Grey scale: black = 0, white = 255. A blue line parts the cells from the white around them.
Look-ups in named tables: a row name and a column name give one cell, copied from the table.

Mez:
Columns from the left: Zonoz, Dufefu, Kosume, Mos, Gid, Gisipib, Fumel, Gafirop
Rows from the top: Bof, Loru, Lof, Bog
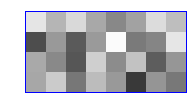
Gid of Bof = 136
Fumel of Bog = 149
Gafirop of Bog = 120
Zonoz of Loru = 77
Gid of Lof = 140
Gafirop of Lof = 150
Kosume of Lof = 86
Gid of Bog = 153
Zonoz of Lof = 169
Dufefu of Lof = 137
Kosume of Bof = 217
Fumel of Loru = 133
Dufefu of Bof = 181
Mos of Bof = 168
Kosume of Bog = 119
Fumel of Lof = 93
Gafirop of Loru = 230

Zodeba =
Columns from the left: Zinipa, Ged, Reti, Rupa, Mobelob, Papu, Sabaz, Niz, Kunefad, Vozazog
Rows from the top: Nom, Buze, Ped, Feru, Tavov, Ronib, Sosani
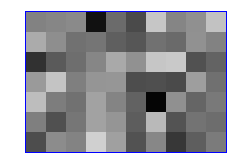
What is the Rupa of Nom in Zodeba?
17
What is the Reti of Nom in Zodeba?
138
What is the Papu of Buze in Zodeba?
86
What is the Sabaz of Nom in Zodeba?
198
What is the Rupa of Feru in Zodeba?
149
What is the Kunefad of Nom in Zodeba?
144
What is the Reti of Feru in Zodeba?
127
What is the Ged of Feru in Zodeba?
196
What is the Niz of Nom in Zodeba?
133
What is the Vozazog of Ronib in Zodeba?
109
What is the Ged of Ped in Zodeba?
90
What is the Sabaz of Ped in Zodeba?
198
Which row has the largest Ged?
Feru

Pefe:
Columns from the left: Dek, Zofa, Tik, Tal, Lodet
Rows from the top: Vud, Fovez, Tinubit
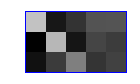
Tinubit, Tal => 52
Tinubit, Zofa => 59
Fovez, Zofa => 183
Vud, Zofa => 23
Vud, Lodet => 84
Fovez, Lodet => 60

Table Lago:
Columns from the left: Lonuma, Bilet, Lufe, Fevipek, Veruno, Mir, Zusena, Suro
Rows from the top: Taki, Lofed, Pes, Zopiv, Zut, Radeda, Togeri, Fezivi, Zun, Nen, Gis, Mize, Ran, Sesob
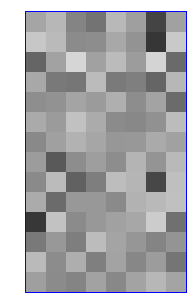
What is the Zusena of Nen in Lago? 185
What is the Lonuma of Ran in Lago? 186
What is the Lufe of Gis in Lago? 139
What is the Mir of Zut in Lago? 141
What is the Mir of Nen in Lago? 178
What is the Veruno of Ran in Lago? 163
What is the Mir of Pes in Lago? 156
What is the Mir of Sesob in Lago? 163
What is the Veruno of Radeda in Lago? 139
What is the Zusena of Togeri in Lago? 170
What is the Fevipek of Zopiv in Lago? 187
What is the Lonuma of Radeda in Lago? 170
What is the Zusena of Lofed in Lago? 54
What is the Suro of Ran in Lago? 117

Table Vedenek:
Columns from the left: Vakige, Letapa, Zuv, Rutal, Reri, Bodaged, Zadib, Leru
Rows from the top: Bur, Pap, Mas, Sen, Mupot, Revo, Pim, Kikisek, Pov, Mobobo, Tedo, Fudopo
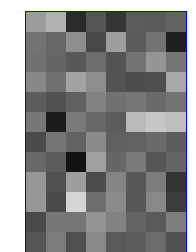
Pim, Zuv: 98
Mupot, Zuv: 96
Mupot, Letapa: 81
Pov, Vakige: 150
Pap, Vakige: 115
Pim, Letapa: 117
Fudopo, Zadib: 107
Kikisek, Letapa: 92
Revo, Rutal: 103

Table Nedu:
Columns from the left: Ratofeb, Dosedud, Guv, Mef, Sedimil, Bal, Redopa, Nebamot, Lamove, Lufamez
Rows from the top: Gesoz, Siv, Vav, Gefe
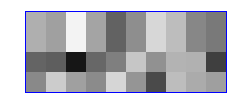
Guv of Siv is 243
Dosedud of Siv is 160
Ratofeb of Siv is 175
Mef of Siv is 164
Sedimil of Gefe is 214
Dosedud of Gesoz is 160
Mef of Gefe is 139
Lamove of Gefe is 171
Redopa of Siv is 215
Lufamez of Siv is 121
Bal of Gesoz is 142
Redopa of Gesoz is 215
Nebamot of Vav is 179
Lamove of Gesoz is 135
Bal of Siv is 142
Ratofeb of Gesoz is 175
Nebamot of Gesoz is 189

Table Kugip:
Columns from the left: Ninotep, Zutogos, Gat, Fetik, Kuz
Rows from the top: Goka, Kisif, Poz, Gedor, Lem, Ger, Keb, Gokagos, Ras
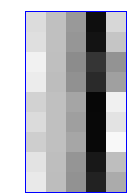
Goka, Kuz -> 215
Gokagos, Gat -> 149
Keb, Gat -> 166
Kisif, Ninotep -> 223
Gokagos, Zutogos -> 190
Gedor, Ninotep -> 236
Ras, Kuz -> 171
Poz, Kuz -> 147
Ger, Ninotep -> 219
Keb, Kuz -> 248
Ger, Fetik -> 8
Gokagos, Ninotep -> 227
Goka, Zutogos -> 192
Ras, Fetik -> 34
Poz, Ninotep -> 241
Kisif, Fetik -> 19
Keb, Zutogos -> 192
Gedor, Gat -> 145

